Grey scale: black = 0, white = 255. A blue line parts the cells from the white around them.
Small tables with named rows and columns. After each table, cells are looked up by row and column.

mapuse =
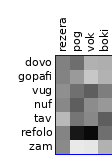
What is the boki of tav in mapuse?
94
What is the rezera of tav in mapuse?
185
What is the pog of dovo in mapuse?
110
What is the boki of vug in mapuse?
126
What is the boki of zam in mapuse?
177
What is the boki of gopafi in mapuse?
178
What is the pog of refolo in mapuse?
23
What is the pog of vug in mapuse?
112
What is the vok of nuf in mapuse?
140
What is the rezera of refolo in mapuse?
132
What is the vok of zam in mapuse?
230
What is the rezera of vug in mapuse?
143
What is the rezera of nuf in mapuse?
136
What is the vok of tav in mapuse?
136
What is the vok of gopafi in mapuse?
199
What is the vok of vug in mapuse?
94
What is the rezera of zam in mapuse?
138
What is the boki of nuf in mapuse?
152

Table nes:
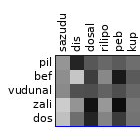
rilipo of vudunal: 98
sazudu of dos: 192
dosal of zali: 18
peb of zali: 13
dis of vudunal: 80
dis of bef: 198
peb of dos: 59
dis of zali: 148
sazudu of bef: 142
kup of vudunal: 103
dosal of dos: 36
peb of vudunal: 78
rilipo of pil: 104
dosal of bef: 61
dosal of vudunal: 78
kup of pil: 110
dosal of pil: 87
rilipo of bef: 136

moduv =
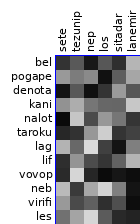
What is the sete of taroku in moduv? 39
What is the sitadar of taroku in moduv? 52
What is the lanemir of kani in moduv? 199
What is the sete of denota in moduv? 20
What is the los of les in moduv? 91
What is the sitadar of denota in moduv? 154
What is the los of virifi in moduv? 47
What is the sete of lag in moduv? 179
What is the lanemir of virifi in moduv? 13
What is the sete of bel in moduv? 51
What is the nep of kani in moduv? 118
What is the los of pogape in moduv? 17
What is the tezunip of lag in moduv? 104
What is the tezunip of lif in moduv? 148
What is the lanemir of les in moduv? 35

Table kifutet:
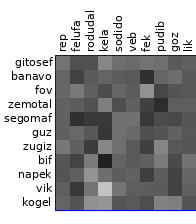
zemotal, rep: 98
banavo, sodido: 92
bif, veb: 90
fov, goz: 84
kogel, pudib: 130
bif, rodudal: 123
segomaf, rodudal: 57
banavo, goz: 109

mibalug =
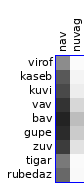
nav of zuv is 60
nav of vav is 51
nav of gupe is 43
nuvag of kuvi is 237
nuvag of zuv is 226
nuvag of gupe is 203
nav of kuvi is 73
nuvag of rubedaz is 249
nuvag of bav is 189
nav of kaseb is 88
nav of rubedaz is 104
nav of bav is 35
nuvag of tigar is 250

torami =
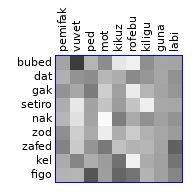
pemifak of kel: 170
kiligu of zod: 177
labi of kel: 116
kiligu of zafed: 182
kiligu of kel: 171
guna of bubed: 165
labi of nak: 147
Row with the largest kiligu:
setiro

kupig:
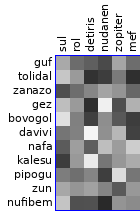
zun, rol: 149
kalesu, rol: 153
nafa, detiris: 94
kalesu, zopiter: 151
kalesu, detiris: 235
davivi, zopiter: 183
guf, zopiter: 165
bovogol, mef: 61
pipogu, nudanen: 62
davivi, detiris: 245
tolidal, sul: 198
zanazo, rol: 109
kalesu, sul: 61
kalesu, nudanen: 118
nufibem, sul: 196
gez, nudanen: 240
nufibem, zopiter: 148
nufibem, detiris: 81
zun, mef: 152

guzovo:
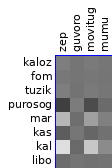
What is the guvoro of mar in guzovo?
110
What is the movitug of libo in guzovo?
113
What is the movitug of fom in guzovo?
119
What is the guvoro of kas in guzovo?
118
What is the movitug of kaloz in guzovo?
122
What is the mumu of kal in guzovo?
139
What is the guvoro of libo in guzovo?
116
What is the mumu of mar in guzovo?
128
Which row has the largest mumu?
kal

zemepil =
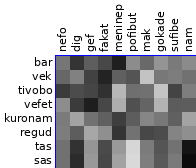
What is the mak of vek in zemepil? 195
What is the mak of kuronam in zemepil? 134
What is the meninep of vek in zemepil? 96
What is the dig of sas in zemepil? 43
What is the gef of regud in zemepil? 167
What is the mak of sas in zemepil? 126

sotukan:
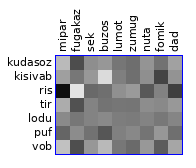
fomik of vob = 92
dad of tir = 152
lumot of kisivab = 127
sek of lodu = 131
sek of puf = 114
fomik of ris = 130
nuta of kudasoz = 148

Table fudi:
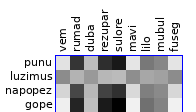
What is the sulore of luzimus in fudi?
187
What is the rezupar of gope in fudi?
26
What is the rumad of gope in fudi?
36
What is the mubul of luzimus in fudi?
161
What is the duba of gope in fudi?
191
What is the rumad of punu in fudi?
53
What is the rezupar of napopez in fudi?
66
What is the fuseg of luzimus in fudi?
140

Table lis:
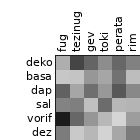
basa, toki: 166
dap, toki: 152
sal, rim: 180
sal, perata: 183
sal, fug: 131
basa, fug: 199
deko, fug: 174
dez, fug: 124
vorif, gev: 150
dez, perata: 167
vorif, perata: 213
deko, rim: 129
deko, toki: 141
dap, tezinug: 166
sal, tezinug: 127
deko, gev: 100
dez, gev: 183
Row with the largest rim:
basa

